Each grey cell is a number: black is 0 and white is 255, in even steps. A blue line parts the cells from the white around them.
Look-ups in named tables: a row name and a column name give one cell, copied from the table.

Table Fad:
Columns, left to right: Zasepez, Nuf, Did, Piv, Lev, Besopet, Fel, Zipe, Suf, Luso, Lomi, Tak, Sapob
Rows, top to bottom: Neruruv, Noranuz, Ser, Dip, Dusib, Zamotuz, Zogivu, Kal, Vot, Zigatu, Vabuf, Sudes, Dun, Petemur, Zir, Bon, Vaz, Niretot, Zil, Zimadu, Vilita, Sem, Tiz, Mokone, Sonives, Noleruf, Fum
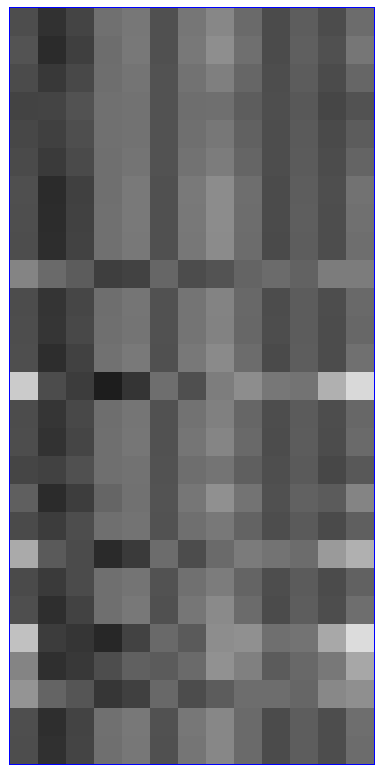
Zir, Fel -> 114
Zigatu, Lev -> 66
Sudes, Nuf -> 53
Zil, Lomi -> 90
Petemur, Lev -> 52
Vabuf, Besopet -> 81
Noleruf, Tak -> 77
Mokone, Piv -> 77
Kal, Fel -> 120
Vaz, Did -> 80
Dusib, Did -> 78
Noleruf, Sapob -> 110

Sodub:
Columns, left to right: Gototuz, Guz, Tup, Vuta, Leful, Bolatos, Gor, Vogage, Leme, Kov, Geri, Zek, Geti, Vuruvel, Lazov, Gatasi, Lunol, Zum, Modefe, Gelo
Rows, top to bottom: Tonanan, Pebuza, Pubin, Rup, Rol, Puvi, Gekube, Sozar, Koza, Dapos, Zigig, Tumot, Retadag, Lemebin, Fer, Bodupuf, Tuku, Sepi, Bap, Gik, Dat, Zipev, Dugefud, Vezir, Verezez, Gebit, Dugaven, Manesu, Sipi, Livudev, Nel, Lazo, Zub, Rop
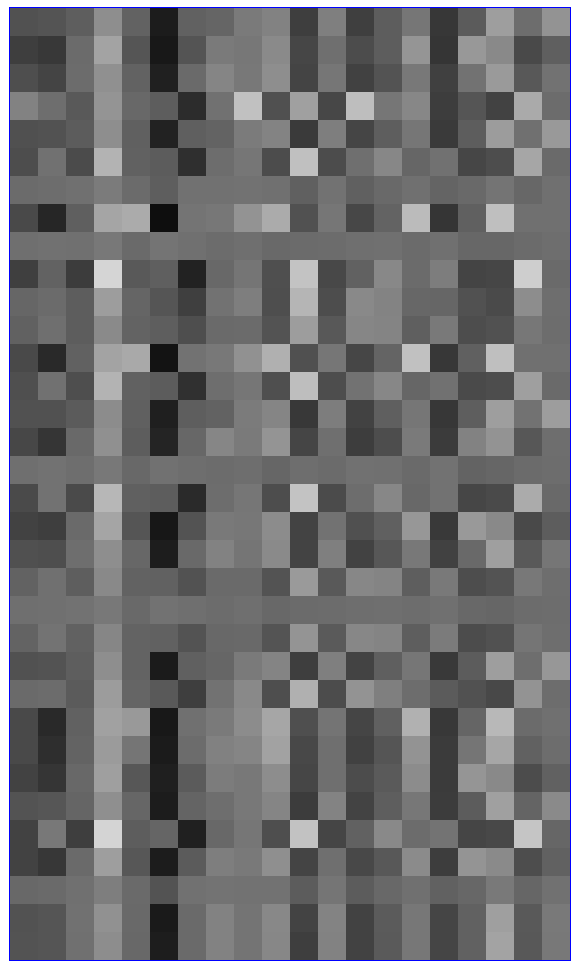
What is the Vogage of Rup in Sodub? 113
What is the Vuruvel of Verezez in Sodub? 127
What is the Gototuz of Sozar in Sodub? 73
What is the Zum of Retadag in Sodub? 191
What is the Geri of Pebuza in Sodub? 70
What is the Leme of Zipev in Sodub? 111
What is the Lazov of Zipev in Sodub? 109
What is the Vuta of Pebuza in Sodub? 163

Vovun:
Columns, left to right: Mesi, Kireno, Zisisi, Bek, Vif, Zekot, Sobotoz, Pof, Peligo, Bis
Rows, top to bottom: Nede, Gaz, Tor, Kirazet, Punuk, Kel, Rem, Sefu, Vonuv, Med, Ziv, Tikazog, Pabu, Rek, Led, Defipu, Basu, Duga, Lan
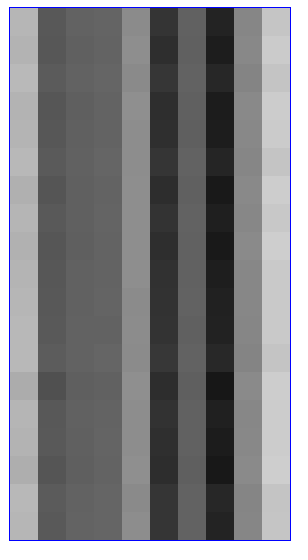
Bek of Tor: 101
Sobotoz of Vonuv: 97
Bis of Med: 201
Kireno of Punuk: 87
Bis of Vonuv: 206
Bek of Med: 99
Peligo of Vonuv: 138
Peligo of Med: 135
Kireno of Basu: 85

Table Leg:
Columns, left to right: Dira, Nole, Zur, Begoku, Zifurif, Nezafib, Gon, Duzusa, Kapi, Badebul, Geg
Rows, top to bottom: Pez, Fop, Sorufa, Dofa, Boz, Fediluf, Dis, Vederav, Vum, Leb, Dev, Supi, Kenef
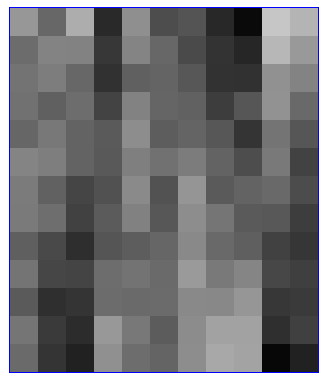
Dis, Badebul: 105
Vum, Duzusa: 105
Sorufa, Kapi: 49
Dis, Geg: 76
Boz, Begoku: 90
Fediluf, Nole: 126
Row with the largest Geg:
Pez

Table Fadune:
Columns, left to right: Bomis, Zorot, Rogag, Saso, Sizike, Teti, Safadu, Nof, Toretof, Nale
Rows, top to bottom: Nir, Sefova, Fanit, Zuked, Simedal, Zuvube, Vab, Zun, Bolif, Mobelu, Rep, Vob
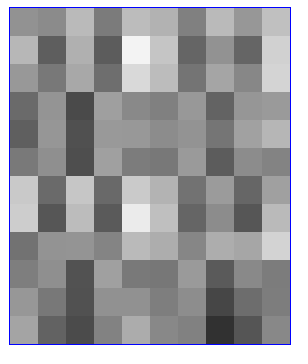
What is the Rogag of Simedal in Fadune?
80
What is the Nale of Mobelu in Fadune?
124
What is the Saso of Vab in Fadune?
105
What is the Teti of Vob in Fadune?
136
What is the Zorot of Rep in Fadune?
120
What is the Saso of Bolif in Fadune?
132
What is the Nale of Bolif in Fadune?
211
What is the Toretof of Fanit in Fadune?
135

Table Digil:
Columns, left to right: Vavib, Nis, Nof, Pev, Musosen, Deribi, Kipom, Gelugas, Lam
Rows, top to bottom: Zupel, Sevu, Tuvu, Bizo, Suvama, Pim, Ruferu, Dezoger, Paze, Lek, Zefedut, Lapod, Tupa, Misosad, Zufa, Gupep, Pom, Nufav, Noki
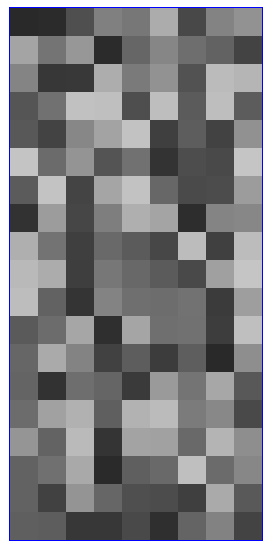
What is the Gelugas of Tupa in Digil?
41
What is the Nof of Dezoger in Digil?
70
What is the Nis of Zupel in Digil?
43
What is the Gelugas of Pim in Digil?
73
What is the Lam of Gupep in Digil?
142
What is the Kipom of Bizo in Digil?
91
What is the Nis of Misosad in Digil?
50
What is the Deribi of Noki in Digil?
47
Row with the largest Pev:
Bizo

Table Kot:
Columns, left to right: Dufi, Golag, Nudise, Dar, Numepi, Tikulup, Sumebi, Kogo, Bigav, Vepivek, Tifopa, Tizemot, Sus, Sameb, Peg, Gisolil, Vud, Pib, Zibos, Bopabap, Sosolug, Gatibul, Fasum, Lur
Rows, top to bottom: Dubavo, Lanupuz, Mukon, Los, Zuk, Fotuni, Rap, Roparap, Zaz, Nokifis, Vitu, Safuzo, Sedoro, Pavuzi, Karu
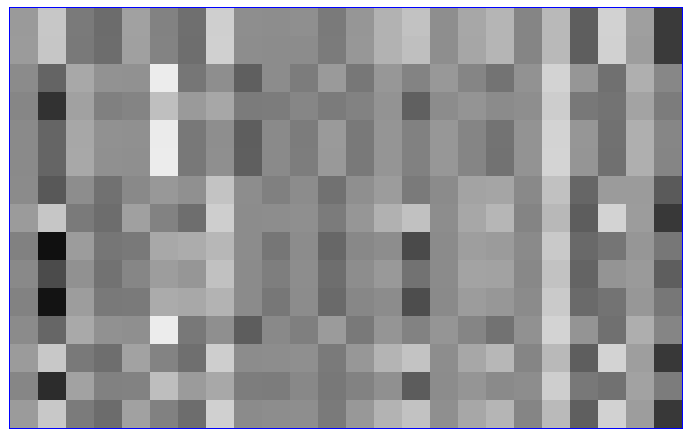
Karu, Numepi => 161
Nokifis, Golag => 75
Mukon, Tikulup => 236
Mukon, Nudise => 168
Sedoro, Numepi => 162
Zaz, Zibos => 138
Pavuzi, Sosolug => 120

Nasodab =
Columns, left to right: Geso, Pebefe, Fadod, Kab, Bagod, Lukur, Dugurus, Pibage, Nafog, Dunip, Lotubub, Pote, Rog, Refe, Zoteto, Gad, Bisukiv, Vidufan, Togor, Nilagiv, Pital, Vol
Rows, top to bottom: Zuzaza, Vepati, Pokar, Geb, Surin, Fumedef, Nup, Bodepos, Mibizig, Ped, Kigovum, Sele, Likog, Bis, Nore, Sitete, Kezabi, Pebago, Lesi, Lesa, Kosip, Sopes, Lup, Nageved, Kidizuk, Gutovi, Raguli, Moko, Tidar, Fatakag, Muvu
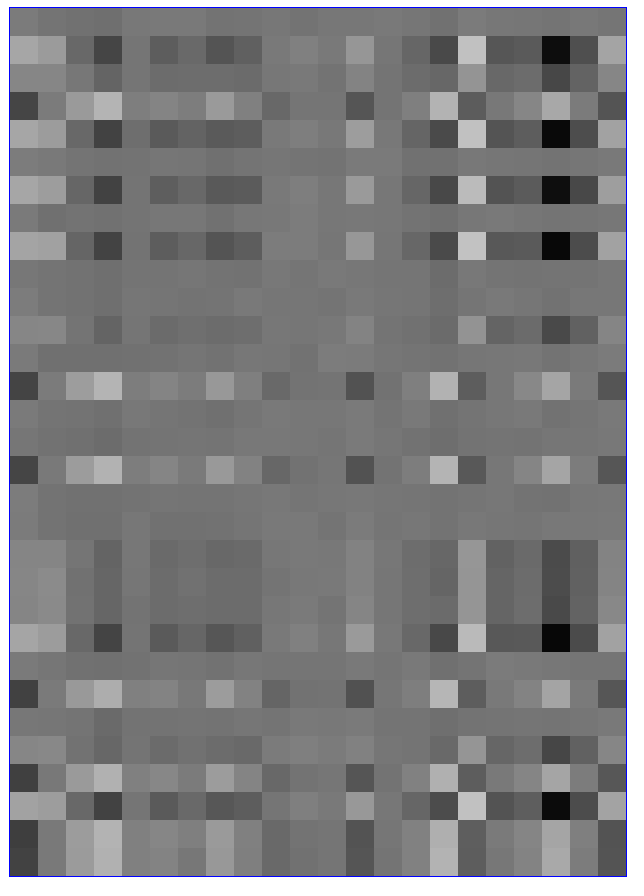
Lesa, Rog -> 130
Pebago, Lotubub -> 117
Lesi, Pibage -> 114
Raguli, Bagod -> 116
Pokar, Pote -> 115
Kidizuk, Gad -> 182
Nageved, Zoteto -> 121
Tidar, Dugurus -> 105
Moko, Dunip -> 104
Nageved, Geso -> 122
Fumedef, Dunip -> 118
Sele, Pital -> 97

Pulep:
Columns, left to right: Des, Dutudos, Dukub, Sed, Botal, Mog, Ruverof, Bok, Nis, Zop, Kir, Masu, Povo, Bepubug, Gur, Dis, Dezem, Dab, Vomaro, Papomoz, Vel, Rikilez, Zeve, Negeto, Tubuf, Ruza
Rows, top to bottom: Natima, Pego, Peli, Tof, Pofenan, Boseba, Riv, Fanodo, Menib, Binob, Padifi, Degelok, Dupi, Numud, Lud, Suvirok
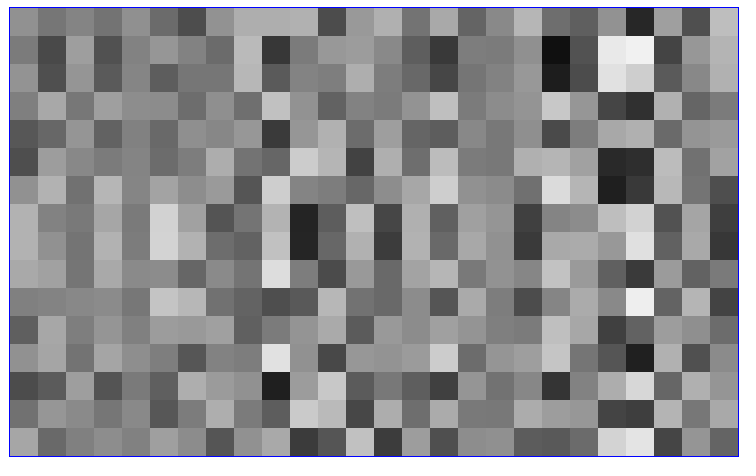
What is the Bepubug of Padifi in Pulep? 105
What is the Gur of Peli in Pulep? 104
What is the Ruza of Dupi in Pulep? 139
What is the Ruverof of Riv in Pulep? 141
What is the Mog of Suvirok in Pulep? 159
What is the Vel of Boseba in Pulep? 161
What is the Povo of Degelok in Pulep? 91
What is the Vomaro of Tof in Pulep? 148
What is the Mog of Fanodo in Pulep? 210
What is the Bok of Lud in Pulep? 174
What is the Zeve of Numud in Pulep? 215
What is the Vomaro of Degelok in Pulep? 123
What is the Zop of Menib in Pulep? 193

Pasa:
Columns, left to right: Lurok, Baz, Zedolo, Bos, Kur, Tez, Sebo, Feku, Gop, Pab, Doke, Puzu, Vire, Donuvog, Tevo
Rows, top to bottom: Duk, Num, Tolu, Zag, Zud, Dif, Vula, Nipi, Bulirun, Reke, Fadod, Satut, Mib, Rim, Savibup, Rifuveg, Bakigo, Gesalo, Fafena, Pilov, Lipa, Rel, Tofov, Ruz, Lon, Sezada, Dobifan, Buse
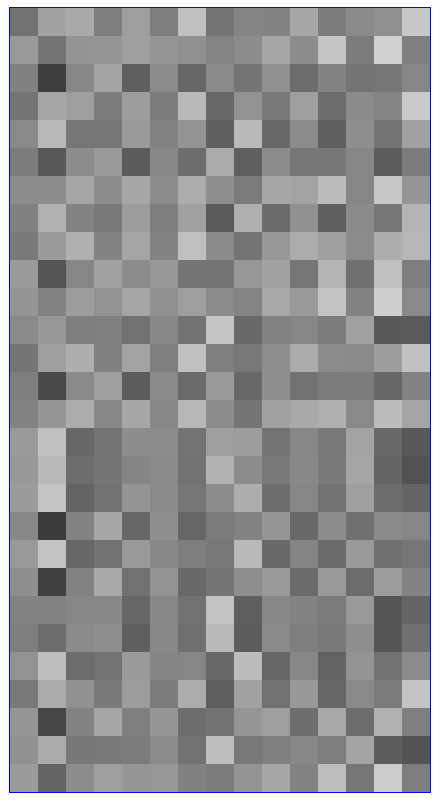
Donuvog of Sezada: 177
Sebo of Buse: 129
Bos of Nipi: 121
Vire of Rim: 124
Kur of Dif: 91
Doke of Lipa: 106
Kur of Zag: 157
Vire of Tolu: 116
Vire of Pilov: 153
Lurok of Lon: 121
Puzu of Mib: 140
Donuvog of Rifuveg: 105
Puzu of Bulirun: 159
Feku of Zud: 95
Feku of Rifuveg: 159
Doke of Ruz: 135
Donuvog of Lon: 123
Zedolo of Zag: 158

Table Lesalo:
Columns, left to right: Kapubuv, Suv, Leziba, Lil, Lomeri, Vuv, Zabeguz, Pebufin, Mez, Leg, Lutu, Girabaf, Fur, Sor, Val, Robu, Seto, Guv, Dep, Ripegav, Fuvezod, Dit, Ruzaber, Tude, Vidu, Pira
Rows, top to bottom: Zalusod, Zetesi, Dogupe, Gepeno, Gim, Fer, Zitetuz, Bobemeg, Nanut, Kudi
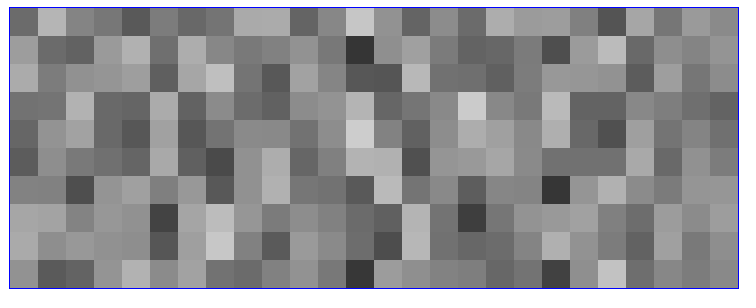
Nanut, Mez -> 129
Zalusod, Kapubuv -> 107
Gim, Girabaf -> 141
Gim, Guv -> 160
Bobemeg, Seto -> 62
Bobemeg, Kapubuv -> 166
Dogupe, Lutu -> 162
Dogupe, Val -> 184
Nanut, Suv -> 142
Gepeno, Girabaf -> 147

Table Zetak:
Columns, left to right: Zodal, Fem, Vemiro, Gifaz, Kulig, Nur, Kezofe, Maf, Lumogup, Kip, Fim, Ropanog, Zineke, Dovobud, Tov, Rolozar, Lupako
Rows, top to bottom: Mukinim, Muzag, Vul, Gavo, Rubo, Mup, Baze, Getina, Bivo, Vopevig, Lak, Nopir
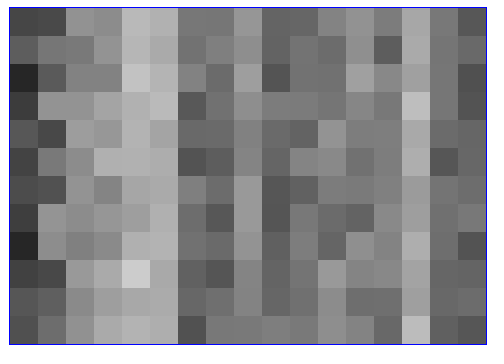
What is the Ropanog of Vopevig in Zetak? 153
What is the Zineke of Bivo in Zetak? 143
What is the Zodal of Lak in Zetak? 86
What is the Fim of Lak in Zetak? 112
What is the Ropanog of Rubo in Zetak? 147
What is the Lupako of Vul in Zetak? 80
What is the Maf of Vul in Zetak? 107
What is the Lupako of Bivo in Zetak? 83
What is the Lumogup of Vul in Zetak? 158
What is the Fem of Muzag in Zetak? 118
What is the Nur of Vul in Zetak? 180
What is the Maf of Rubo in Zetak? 106
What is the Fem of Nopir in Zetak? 109
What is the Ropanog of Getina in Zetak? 107
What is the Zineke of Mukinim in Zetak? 146
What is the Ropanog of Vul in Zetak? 113
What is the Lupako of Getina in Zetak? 120
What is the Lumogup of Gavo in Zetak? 142
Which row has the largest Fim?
Mup

